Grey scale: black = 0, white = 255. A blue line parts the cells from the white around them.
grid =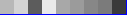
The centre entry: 168
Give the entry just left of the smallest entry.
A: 123

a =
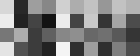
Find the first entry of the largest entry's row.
228
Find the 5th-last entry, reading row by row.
47
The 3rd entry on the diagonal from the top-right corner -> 112
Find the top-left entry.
215
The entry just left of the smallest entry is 68
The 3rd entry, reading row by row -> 158
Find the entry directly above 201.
194
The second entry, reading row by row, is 40
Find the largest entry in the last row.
244
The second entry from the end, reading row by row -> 127
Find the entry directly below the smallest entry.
96
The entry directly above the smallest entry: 135

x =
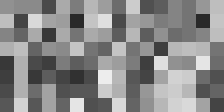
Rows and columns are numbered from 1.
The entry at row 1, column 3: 138
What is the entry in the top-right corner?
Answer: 190
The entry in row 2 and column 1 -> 190
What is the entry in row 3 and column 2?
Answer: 100
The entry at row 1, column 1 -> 145
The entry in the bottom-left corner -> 87
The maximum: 237
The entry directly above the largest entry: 170
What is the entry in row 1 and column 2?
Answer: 138
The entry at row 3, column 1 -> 132
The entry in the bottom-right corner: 68
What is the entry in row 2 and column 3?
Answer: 217
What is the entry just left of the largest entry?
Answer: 74

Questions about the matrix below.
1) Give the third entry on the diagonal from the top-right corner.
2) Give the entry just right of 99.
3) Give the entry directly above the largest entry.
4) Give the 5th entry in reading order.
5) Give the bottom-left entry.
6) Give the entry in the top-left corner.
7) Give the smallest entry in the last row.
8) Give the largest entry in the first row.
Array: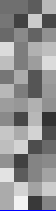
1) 138
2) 145
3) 211
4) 118
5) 171
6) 111
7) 57
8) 184

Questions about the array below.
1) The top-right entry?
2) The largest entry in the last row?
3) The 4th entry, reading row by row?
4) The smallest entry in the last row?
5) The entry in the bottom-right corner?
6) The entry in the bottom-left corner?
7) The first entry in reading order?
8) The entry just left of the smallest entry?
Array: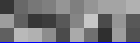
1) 177
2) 185
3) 127
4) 47
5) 81
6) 96
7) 54
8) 112
